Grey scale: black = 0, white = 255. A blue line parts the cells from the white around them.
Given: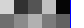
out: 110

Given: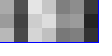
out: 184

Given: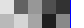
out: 185

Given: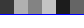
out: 56

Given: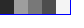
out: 41

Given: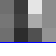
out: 111

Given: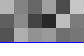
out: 83

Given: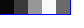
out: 8

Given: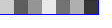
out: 204

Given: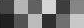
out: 32
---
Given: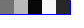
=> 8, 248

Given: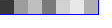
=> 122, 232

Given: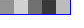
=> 113, 209

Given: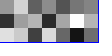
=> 42, 253

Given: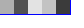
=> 227, 227

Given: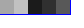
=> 27, 193

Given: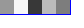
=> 56, 247
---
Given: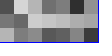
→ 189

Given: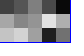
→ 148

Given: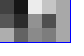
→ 146

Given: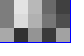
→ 177

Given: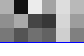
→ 55

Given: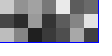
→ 92

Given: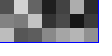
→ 73
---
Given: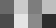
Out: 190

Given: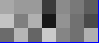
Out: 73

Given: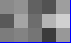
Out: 208

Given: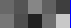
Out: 62

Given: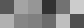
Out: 204

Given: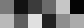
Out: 4

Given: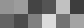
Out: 61
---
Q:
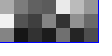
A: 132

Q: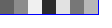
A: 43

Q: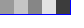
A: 134

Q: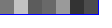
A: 105

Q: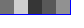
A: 54

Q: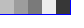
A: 122

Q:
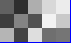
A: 81

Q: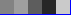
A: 93

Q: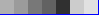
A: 98
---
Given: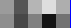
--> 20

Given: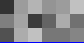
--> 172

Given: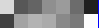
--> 121

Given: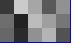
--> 159

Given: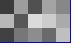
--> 204

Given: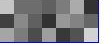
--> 131

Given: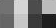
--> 57

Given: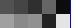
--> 34

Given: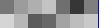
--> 189

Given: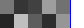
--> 45
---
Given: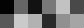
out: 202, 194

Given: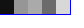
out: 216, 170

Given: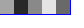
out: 228, 165

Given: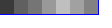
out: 191, 161

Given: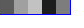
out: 194, 160

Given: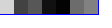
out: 213, 129

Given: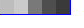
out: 203, 189

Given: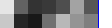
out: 229, 200
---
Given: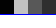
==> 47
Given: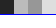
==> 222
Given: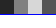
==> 85
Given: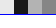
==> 134
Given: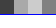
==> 129
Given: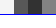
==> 130
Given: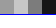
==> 22
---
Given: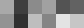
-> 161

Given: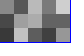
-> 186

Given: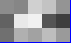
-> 208

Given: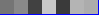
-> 58

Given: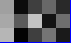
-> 63

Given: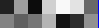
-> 249

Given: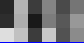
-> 132

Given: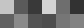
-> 211

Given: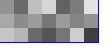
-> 98
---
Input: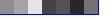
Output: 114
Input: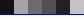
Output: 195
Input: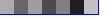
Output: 194
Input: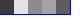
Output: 93
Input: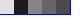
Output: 74
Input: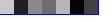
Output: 65
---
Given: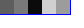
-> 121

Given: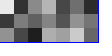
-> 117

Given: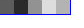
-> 146

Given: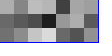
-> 140

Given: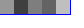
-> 126

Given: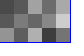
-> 116
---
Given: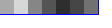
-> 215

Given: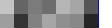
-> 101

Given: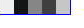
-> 20

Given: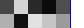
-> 212

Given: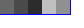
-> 74

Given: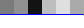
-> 145

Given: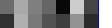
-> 169

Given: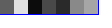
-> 224

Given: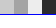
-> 164

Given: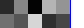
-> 134
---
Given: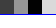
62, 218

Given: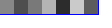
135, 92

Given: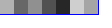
178, 165

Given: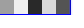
159, 84

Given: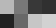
184, 210

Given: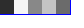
45, 107

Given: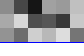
140, 117

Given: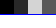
0, 89

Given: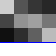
206, 187

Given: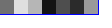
112, 154
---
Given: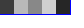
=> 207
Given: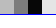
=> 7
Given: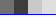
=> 201
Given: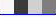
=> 208
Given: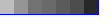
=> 77
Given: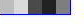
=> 33
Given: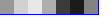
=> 27
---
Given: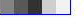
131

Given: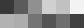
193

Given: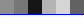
141

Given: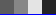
92

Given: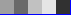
159

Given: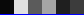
91

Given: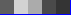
94

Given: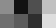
141

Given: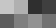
146
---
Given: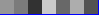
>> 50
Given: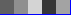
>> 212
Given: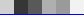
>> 89
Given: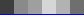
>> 159
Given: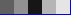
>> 22
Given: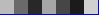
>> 40
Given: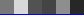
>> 82
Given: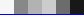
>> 178
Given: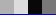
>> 8
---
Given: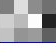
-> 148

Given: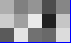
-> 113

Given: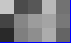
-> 142

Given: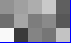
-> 132

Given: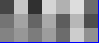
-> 108

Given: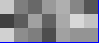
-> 161
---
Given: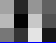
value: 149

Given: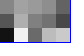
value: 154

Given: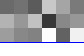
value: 91

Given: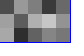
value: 126

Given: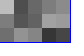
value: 104

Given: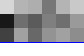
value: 174

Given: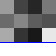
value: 38

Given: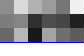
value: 177

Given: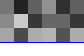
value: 97

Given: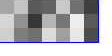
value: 90
